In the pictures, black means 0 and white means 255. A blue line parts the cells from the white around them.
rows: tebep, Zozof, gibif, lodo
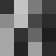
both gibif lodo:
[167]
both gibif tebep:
[50]
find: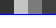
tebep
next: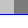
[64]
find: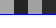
lodo
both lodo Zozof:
[43]

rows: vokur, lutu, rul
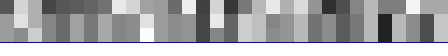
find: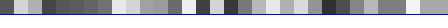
vokur
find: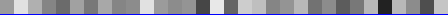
lutu

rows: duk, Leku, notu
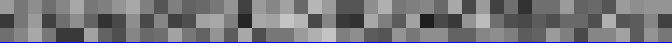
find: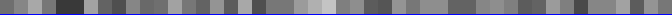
notu
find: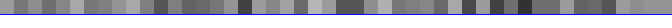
duk

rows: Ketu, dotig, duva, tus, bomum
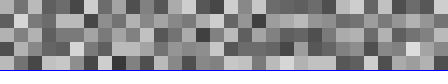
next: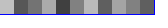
[101]
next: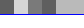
[164]
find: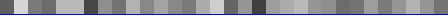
dotig
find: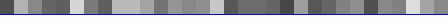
tus
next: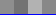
[164]
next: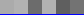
[129]

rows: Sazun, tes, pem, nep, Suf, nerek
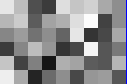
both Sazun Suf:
[197]
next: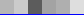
[252]

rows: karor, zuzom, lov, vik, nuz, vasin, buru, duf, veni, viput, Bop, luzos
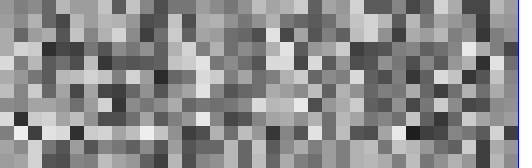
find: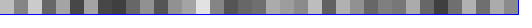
buru
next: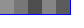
[151]
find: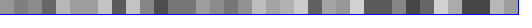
karor
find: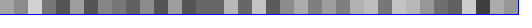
Bop
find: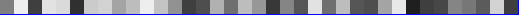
viput
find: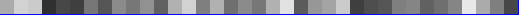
vik

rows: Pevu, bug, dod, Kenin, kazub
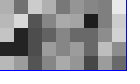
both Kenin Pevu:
[134]
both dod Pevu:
[134]
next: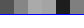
[204]
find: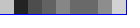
dod
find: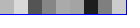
bug
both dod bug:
[134]
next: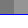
[134]

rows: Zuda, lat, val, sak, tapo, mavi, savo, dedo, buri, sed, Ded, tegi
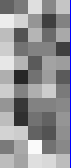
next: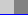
[175]
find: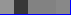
dedo
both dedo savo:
[130]
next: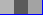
[157]
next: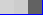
[83]

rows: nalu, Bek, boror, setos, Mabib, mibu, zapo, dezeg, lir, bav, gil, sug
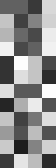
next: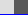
[89]
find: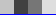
lir
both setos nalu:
[97]
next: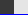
[189]

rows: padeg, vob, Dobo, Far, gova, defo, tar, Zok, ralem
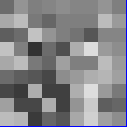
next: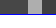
[148]
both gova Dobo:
[127]
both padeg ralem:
[141]
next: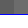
[194]
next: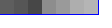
[160]
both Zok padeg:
[148]

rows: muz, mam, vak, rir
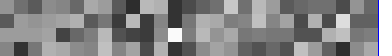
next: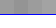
[177]
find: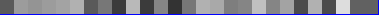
mam
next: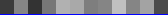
[177]
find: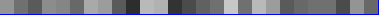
muz
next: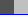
[156]
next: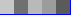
[104]
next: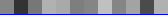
[75]

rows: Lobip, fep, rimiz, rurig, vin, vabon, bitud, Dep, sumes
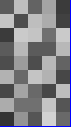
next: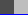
[172]
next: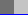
[85]
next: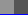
[210]

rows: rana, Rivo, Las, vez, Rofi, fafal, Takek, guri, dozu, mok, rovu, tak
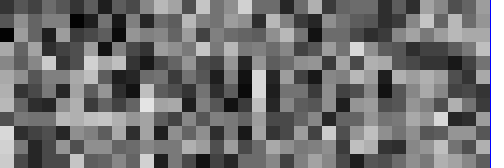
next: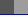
[115]
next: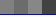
[86]
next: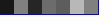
[115]
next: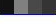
[157]

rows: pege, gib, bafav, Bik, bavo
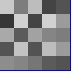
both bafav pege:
[125]
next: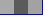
[133]
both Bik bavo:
[83]
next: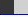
[68]
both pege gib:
[68]
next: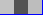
[155]

